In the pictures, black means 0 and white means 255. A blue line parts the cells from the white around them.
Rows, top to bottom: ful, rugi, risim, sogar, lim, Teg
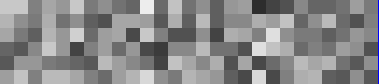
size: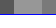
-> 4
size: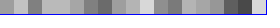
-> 19
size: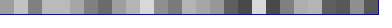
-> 27

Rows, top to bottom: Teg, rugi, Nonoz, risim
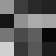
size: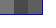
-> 3
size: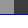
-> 2
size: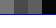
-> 4
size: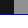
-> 2
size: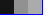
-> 3
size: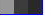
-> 3
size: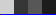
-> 4

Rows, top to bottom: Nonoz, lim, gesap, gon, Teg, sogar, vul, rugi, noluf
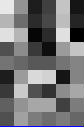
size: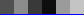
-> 6
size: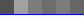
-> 6
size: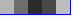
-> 5
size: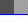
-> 2

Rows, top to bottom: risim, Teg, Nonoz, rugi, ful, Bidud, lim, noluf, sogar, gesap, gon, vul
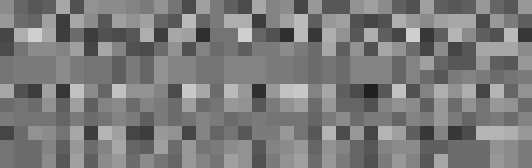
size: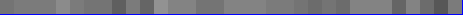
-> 33
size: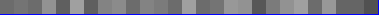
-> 27
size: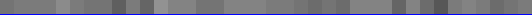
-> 38
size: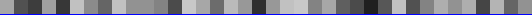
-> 38

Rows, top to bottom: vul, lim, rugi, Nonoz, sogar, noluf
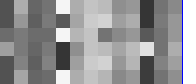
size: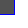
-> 1
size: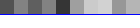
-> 10

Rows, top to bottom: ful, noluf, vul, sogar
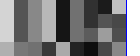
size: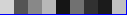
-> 9
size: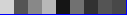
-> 9
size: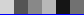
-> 6

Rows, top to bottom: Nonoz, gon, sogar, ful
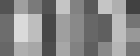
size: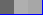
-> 3
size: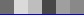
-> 6
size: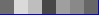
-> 7
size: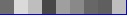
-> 9
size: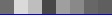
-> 8
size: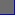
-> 1
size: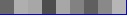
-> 9

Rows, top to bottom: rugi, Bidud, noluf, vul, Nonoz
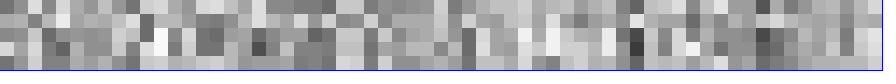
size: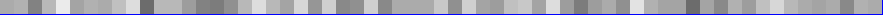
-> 63
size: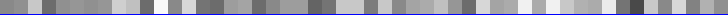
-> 52
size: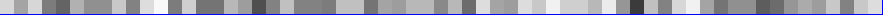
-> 63
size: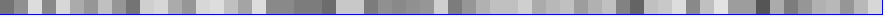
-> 63
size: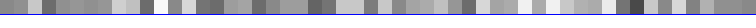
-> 54
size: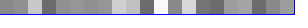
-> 21
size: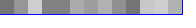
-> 13

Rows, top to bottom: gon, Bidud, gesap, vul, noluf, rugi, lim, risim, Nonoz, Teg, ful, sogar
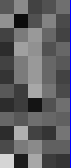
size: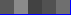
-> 5
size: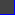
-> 1
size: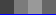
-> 4
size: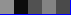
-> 5
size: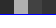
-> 4
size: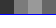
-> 4

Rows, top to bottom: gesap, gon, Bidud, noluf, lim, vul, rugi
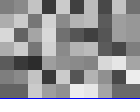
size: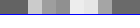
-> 10
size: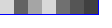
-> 7
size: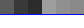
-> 6
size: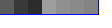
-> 7
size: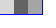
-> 3
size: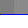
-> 2
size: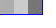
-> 3

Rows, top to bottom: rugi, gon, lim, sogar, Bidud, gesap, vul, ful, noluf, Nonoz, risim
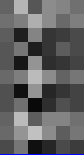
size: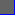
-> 1
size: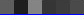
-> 6
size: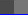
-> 2

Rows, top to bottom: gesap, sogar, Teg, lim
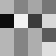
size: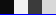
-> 4
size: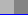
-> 2
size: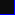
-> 1
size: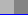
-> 2
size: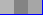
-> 3

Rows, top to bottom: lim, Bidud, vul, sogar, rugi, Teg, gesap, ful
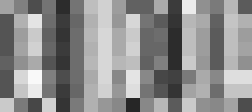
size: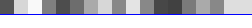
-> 18
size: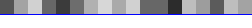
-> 18
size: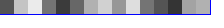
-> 15

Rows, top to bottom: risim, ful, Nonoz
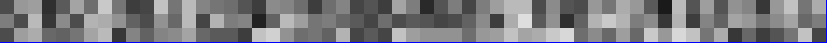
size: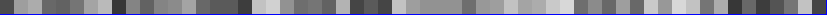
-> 59
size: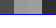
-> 4

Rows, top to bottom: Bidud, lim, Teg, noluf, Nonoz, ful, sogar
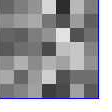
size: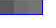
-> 3
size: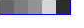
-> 5
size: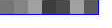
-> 7
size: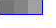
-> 3

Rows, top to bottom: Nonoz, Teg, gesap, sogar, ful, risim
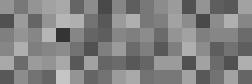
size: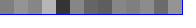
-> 13
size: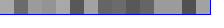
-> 15
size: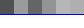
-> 6
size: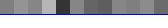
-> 12
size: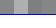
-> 4
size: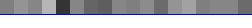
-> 18
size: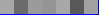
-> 7

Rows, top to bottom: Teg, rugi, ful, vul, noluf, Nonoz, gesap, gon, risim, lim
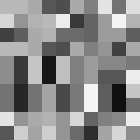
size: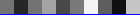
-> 10
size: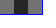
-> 3
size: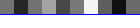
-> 10
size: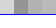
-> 4
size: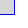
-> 1
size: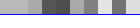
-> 10
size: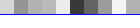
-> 10

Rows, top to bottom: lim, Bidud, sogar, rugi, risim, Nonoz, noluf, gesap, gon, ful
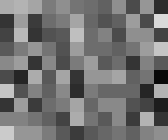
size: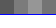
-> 4
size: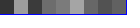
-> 9
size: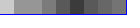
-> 9
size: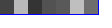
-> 7

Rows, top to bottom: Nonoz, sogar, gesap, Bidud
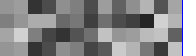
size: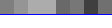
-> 8
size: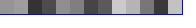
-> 13
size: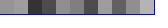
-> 11
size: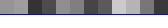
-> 12

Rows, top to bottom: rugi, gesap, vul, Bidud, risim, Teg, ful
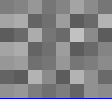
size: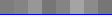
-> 8
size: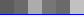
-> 6
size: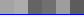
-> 6
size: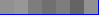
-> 7

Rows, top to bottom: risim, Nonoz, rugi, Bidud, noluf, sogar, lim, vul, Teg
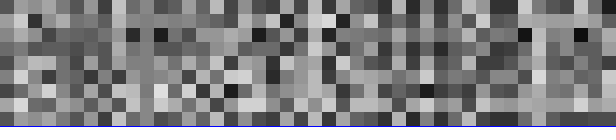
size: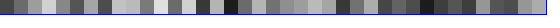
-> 39
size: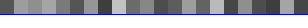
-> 22
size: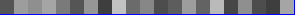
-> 21
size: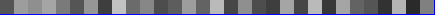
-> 31

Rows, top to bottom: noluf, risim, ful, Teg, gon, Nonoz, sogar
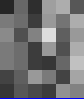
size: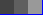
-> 3
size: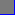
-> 1
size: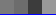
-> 4
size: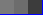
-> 3
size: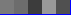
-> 5
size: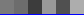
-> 6

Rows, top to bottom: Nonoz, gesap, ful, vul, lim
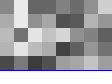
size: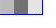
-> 3
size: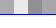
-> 4
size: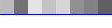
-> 8
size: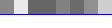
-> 8
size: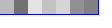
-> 7

